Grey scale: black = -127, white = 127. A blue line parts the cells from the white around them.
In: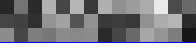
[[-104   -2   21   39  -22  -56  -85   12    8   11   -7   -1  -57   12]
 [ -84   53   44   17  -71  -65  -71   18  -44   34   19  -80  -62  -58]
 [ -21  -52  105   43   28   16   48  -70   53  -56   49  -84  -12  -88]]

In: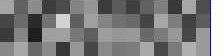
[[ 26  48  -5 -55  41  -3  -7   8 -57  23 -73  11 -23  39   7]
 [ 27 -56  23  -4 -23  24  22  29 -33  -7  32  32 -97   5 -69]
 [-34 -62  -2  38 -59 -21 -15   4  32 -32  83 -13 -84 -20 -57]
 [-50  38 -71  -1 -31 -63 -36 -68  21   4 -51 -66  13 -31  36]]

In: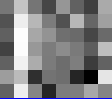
[[   4   40   -1   -3  -91    5  110  -30]
 [ 101 -126  -90  -17  -12  -80   59   29]
 [ -29  -67   -1  -18   -4   44  113  -30]
 [  62  -34   -5   12   -3   24  124  -61]
 [ -21  -57  -21  -16   19   39  125  -31]
 [  32  -25   55  -46   -3   55  110  -45]
 [  42  -64  -30   22  -57  -10   68   -9]]

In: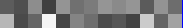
[[ 34 -27  75 -61 -41 -52 -17   4 -58 116 -26 -53  55]
 [-18  19 -36  21  10  21  -4 -15  20 -64  13 -48 -35]]

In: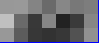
[[ 17 -45 -72 -77 -72 -35  24]
 [  6 -69 -93   6 -71 -21  64]
 [ -2  -7   7 -21   4  25  24]]

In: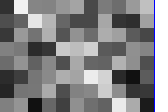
[[-100   43  106  -29  -16   16  -63  -24 -110   20    0]
 [ -71  -75   13   77    8    2  -49   43   -8  -10  -90]
 [ -35 -110  -85   83  108   36   46   10   -9  -65  -83]
 [ -48   15   50  -28  -25   41  -48    9  -30   19  -19]
 [   5   16  -43  -37   80   61   73  -73  -84   -6    1]
 [ -56  -36   32   45  -19   18  -43   48  -12   25  -71]
 [  33  -81  -75   39  -55  -55  -25   53  102  -29  -49]
 [  64   26  -18   -4  -54   36   22    3    5  114  -78]]

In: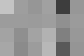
[[ 21 -38  56  28  11  39]
 [ 24   0  50  35  15  35]
 [ 27  16  30  27  28  28]
 [ 23 -66  33  22  30  68]]
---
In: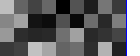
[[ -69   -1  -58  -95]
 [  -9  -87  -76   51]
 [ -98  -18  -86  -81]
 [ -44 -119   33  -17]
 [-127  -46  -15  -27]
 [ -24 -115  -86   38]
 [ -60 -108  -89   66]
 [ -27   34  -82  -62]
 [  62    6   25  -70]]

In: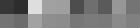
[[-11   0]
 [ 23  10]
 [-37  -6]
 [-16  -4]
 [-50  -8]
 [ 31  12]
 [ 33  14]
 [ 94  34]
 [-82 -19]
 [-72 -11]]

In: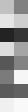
[[  1  78 -74  37   3 118 -30 121]
 [ 65 101 -92  93 -40  -4 -37 112]]

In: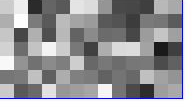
[[  41  -36   32  -64  -30   20   41]
 [  56   -9   69 -101  -51   34   29]
 [ -64   -5   28   35   -6   64  -83]
 [ -56  -67  -56   92   -8  -23  -53]
 [ -54  -44  -17   90  -19  -11  -11]
 [  21  -38  -20   45   -7  -29  117]
 [  92   27   11  -62  -23   -4   38]
 [ 100   36  -28   -7   78    0   30]
 [ -38   59   56   76   -1   45   22]
 [ -26  -38  -48  115   11  -31   97]
 [ -84   -4   48   67  -14   64  -21]
 [ 109  126  -57  -18   19   -5  -38]
 [  76   46   70   82  120   -9   74]]

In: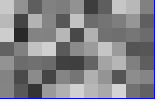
[[  1 -32 -19 -41 -33   5 -30]
 [ 56  22  -9 -43   0  13 -13]
 [ 70  -1 -16  27  54 -42  84]
 [-33 -11 -14  69  36  20  41]
 [-66 -19  49  27 -27  48  55]
 [ 18  66 -55  11 -64 -10  81]
 [ -2 -40  55 -37 -63   5  48]
 [  1   5   2  80 -20 -58  26]
 [-33  51   3  66 -15  11 -75]
 [ 18 -59 -87   1 -19 -53 -39]
 [ 73  57  77 -29  19   3   4]]

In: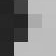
[[ 65  63  61  61]
 [ 64  43  60  62]
 [-61 -91 -78  61]
 [-92 -89 -91 -89]]

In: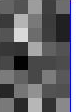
[[ -18  -95  -95  -44  -51  -39  -47    9]
 [ -64  -68  -66  -30  -56   -3  -44  -77]
 [  29   -6  -19   42  -56  -56   17   55]
 [ -44   52   89  -75 -125  -29   -9  -86]
 [ -27  -69  -43  -72  -56   -4  -89   -6]]
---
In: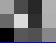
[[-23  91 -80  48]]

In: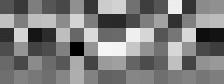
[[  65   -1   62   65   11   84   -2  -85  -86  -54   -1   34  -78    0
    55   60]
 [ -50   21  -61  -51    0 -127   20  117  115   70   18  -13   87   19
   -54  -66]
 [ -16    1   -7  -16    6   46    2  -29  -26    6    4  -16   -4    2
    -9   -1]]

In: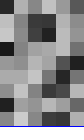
[[  63    4  -69  -72   51   12]
 [-103    3   34   41   59  -14]
 [  43   43   68   -9  -89  -10]
 [ -95   32   20   55   30  -24]]

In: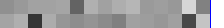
[[ 36  47 -74  44  22  13  20  11   0  33  29  23  32 -55  68]]

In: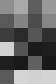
[[ -38    4  -51    6]
 [  82  -43 -100  -97]
 [ -37   84   81   83]]

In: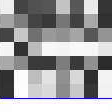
[[ 36  -1 -60 -70  -8 -62  40 -78]
 [116 -77  59 118 116 120 119 102]
 [-79 124  60  98  16  87 -82 115]]
